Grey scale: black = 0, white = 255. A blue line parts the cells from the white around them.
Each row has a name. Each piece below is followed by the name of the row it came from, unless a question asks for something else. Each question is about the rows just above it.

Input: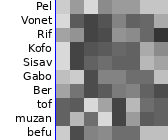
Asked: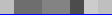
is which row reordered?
Gabo
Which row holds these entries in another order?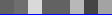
Sisav
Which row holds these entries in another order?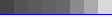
Kofo
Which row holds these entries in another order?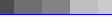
Gabo
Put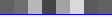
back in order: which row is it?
tof
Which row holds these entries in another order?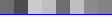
befu
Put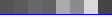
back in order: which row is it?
Kofo

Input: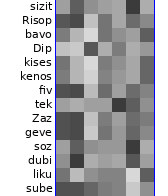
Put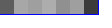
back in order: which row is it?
sizit
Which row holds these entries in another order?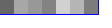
kenos
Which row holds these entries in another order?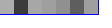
sizit
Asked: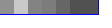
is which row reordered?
sube

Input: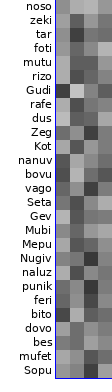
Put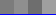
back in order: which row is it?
dovo
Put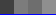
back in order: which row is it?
Zeg
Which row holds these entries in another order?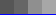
Mepu
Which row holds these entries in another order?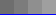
dovo
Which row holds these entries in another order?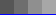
mufet
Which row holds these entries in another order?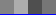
rafe

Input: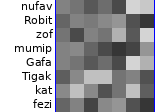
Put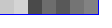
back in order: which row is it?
nufav
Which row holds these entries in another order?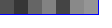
fezi
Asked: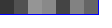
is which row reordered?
fezi
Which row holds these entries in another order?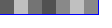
kat
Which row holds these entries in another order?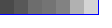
Gafa
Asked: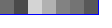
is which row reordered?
Gafa

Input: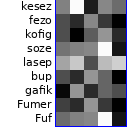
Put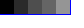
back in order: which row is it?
bup
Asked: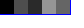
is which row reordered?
bup
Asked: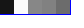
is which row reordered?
Fuf
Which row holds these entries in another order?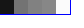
soze

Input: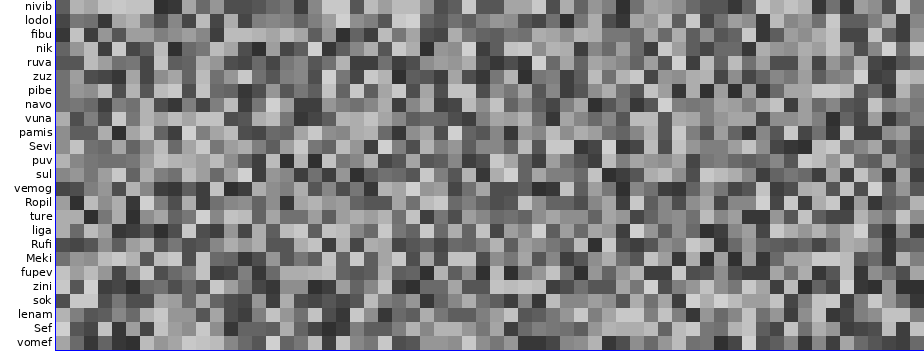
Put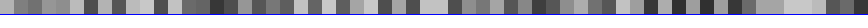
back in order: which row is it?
pibe
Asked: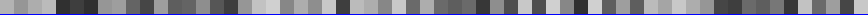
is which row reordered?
liga
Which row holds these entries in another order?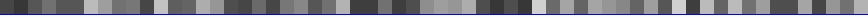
ruva
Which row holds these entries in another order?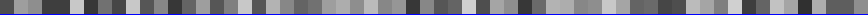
pamis
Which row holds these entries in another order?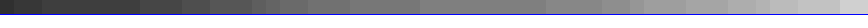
navo
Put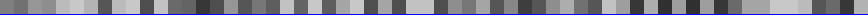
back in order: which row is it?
Meki
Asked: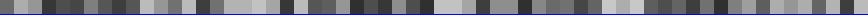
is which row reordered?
fupev

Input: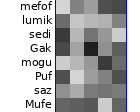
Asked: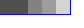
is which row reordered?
Puf
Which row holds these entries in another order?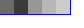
mogu
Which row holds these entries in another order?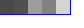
mefof
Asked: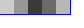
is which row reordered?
mogu

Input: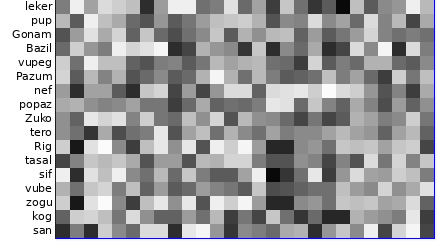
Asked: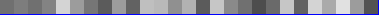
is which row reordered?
Gonam
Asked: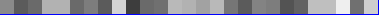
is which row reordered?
vupeg
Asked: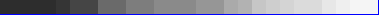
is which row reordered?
san
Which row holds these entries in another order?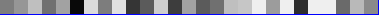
leker
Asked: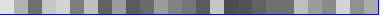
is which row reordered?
vube
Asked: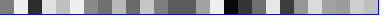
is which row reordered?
sif

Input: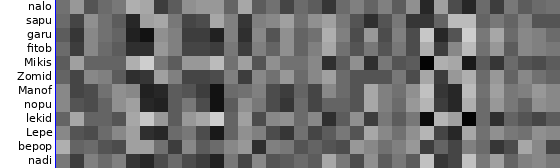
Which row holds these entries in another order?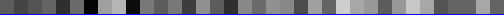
lekid
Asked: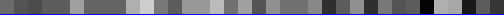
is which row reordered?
Mikis
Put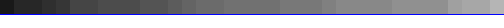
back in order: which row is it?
Lepe
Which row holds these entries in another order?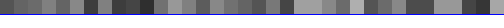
Zomid

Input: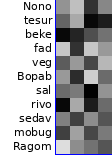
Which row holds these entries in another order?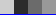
Bopab
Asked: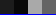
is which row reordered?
tesur

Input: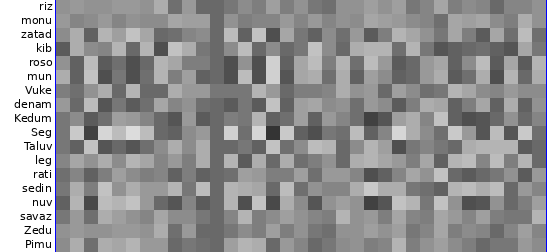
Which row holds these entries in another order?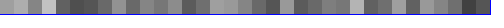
Kedum
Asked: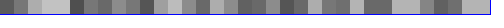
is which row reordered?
Taluv
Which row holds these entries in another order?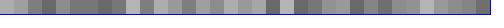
Pimu
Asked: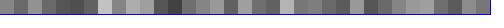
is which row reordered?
Kedum

